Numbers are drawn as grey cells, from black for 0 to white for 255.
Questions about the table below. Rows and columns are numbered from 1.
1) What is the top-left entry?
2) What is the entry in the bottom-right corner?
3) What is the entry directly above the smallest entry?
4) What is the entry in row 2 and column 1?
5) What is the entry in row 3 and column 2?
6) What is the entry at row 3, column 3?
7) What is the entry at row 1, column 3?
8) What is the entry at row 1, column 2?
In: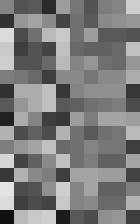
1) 132
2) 62
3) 219
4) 49
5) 76
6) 112
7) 89
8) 83
